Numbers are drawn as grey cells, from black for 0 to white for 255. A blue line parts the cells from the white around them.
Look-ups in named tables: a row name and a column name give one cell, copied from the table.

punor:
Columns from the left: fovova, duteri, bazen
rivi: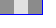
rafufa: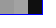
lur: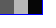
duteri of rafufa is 162
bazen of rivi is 139
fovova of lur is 91
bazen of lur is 6
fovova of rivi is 144
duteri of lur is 183
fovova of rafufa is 153
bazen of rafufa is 15
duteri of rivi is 225
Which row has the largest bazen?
rivi

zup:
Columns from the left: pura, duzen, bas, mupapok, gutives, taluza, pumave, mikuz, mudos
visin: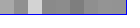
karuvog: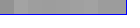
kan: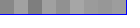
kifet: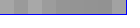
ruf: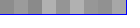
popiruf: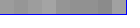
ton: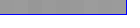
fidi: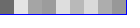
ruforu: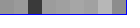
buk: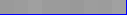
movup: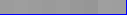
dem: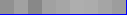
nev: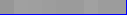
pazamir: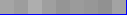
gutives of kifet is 149
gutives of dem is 166
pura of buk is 154
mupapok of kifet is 156
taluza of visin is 126
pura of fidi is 107
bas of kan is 126
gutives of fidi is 222
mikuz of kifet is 146
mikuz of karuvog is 156
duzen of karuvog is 163
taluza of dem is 174
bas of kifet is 168
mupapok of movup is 154
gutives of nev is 155
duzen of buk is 156
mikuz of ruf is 145
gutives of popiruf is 149
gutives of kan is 145
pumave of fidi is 218

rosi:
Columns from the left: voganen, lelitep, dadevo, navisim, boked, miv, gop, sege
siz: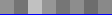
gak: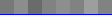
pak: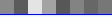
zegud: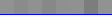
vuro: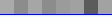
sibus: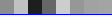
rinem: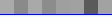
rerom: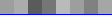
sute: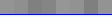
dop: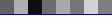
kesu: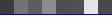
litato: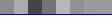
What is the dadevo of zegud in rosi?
145
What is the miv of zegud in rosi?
145
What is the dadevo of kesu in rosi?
92
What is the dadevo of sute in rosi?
128
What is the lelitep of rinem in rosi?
138
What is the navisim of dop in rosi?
108
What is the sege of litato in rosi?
153
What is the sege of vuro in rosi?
162
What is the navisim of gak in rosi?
130
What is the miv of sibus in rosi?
151
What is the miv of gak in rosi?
130
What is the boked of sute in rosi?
150
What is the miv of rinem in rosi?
161
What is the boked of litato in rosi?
182
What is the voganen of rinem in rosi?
170
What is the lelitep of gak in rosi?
141
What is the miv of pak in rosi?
131
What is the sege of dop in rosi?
125
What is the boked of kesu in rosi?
78

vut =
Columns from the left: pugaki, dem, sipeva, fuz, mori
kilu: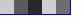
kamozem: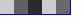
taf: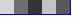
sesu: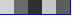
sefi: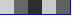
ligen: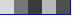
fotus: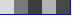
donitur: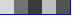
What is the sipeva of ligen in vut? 59
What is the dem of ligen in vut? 119
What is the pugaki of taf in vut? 214
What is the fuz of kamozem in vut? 204
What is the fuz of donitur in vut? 190
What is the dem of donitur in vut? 114
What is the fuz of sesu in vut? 198
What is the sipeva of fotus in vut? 61
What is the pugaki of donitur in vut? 216
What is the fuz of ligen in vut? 185

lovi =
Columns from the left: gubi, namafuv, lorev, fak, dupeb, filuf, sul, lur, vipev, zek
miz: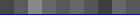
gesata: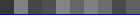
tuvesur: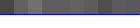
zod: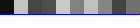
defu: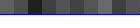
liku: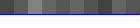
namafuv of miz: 92
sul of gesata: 128
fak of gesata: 80
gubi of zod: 16
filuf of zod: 129
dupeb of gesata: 132
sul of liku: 83
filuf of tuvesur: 98
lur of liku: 66
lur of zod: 133
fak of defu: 64
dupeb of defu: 83
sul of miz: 85
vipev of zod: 67
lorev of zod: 69
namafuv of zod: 195
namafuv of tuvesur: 97
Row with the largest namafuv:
zod

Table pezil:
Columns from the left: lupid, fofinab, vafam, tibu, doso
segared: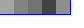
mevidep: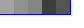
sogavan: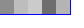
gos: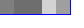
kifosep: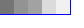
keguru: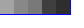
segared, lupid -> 164
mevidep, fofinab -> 145
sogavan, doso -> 180
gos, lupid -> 127
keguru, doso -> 46
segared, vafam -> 114
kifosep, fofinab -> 147
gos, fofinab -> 110
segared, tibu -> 66
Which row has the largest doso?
kifosep

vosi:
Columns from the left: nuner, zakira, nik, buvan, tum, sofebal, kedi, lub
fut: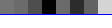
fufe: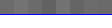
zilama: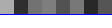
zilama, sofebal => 120
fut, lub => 212
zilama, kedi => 40
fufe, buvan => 98
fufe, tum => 114
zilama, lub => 85
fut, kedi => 98
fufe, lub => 106
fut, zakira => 107
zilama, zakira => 47
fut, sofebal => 44
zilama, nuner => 172
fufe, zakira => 115
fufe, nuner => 108
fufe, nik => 107
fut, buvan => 2
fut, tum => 107
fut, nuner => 116
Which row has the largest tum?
fufe

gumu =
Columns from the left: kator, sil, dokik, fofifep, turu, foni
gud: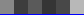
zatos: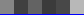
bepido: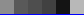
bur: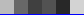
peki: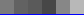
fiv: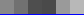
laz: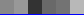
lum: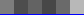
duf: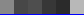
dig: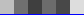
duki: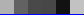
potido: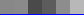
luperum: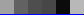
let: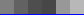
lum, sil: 77
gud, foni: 184
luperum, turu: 11
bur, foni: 211
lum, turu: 106
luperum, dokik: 78
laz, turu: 115
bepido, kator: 141
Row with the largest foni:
dig

